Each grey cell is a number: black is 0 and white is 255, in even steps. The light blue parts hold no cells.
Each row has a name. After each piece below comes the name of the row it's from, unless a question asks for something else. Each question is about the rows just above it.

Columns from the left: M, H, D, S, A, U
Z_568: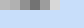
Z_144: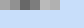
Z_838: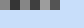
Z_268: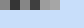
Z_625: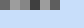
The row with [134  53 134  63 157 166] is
Z_268
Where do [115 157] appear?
Z_568
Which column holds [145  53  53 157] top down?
H

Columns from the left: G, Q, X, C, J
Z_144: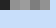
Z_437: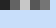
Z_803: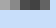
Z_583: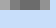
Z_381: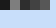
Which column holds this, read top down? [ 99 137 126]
Q
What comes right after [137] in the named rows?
[76]

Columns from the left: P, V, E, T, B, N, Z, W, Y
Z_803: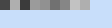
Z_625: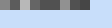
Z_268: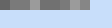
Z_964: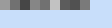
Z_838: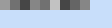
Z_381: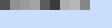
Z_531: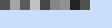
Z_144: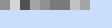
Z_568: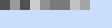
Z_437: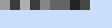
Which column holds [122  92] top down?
Z
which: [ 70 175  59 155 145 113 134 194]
Z_803
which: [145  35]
Z_531
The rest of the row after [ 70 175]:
[ 59 155 145 113 134 194 175]
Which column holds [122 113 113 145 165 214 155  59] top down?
V

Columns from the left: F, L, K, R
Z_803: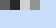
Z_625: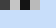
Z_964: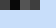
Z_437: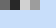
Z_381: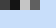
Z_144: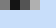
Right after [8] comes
[84]
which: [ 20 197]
Z_381

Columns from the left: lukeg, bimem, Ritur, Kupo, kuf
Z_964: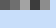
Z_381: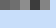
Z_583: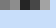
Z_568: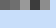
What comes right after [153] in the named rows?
[60]
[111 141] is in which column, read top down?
bimem
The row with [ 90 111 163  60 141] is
Z_964

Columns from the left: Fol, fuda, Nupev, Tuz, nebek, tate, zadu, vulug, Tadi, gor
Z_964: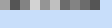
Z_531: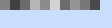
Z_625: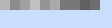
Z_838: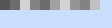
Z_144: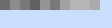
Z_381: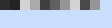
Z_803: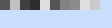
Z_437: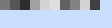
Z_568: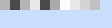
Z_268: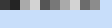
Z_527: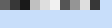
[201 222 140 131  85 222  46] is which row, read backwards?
Z_803
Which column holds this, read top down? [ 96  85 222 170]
tate
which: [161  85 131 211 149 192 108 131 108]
Z_964
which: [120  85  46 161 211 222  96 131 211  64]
Z_437
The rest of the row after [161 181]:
[181 170]
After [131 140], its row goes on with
[222 201]
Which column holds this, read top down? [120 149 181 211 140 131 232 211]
vulug

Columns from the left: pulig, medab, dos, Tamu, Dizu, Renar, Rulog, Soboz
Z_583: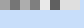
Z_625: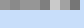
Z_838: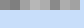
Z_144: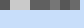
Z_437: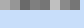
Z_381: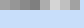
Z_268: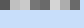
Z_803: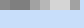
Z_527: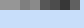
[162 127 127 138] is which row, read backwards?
Z_803
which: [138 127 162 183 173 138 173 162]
Z_838
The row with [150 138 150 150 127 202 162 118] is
Z_625

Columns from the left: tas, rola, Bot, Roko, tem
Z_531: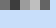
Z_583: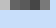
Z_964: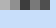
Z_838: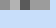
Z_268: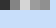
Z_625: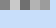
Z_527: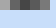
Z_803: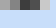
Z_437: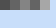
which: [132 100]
Z_437
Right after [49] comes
[132]
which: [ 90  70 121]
Z_583

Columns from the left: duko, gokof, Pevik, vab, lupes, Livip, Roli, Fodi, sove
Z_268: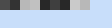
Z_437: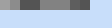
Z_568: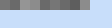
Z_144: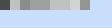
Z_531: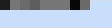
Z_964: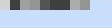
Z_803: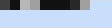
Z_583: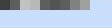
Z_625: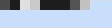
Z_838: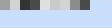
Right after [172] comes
[149]
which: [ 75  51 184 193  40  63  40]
Z_268

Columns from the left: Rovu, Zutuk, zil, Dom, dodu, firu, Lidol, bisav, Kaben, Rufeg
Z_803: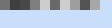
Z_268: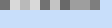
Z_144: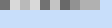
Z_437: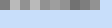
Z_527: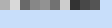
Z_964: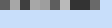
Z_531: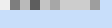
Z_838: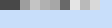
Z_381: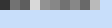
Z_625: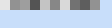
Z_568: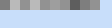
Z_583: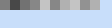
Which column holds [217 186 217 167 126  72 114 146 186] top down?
Zutuk
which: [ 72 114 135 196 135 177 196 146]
Z_583

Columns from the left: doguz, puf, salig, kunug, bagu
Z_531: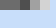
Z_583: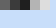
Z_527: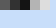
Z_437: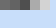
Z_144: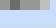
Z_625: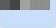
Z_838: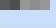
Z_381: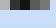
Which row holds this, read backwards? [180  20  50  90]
Z_527
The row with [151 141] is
Z_838
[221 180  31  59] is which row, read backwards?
Z_583

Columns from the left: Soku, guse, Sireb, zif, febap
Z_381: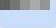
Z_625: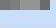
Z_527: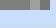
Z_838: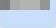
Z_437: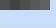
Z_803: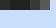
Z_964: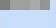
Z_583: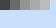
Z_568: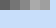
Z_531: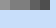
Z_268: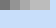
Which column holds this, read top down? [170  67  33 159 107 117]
guse
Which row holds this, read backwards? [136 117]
Z_568
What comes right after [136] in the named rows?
[170]
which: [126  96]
Z_531

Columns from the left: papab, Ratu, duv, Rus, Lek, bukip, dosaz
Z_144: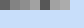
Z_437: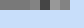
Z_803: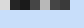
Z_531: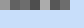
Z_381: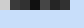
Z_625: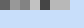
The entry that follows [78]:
[172]
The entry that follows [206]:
[58]
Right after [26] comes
[69]
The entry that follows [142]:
[162]

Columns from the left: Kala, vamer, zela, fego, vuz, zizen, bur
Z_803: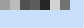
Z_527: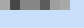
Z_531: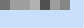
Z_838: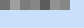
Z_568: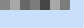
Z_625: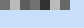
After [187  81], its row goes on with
[ 93  39 211 114]
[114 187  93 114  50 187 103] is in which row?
Z_625
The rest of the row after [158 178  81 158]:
[134]
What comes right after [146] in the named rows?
[134]

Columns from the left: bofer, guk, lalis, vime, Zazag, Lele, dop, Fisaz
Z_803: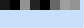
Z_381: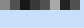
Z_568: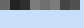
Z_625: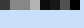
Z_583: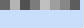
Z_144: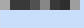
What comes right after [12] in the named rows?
[24]
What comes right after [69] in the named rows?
[81]
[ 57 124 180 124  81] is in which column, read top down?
vime
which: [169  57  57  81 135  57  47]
Z_144
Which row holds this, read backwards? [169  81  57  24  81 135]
Z_381
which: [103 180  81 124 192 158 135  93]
Z_583

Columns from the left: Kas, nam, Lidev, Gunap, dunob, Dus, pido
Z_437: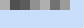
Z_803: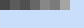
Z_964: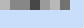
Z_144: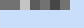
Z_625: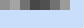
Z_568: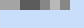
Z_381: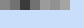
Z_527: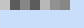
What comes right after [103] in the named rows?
[135]
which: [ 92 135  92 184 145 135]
Z_527
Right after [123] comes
[164]
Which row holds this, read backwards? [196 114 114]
Z_144
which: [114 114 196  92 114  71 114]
Z_144

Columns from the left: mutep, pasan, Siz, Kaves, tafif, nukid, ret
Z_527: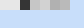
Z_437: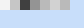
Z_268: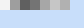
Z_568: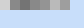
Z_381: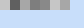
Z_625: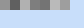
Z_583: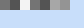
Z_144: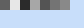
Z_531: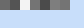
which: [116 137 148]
Z_568
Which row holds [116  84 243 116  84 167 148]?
Z_583
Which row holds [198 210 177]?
Z_527
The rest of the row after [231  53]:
[198 210 177 186]
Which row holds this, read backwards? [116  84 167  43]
Z_144
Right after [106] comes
[84]
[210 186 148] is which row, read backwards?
Z_437

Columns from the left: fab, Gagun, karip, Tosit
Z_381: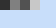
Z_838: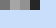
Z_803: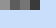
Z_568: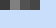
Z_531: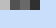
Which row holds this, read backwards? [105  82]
Z_531
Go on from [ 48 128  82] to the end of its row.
[200]
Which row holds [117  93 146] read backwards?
Z_803
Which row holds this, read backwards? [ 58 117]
Z_803

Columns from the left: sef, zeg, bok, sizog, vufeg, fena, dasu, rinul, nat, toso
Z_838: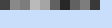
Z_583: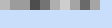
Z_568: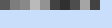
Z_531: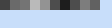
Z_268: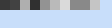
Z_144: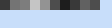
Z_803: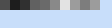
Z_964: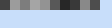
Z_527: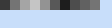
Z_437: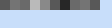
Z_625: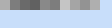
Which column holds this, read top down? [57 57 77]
sef
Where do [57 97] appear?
Z_144
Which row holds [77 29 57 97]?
Z_144
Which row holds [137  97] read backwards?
Z_625

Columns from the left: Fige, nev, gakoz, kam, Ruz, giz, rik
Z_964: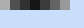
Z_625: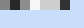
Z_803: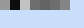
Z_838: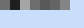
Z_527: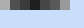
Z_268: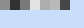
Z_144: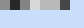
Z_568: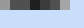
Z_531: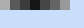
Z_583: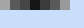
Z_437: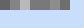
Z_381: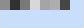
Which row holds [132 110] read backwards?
Z_803
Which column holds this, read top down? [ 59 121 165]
Ruz
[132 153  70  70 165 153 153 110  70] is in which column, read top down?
rik

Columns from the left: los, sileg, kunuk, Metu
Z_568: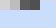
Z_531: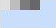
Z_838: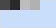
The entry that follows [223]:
[189]
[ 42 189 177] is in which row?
Z_838

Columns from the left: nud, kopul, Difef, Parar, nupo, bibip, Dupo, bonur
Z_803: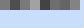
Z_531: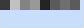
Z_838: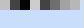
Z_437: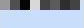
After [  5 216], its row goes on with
[67 91 47 67]
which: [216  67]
Z_437
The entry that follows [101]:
[131]
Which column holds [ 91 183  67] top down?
bonur
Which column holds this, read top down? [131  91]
bonur
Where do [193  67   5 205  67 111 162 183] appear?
Z_838

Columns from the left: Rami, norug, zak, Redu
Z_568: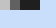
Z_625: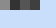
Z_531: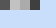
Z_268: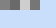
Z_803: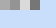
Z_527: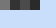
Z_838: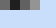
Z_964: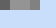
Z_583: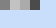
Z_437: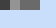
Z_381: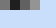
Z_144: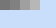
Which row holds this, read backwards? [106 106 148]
Z_437
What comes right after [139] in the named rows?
[51]
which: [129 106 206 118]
Z_268
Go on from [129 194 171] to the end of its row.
[75]
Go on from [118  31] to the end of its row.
[ 97 148]

